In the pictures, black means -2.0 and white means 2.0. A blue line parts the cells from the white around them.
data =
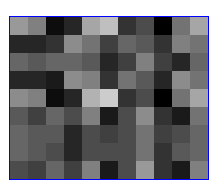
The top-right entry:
0.6
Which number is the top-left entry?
0.4
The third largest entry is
0.8
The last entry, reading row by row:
0.0
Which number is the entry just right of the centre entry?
-1.2
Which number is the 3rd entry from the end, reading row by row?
-1.2
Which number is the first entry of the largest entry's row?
0.2
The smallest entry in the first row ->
-2.0
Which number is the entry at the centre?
1.2
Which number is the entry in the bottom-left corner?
-0.8
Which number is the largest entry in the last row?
0.4
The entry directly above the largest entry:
-1.2
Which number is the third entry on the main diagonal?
-0.4
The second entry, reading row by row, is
0.0
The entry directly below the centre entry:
-1.6
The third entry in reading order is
-1.8
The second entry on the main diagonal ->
-1.4
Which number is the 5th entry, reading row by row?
0.6
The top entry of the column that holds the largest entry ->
1.0
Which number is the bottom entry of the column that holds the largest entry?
-1.6

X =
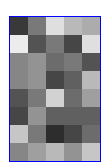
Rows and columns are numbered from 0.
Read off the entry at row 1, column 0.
1.7
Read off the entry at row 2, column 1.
0.3
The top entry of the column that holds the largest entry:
-1.1
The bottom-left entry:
0.1
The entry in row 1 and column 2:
-0.1
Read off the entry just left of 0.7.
0.9
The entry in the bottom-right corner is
1.1
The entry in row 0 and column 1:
-0.1
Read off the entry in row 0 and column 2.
1.5
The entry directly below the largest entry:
0.1
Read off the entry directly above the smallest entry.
-0.5
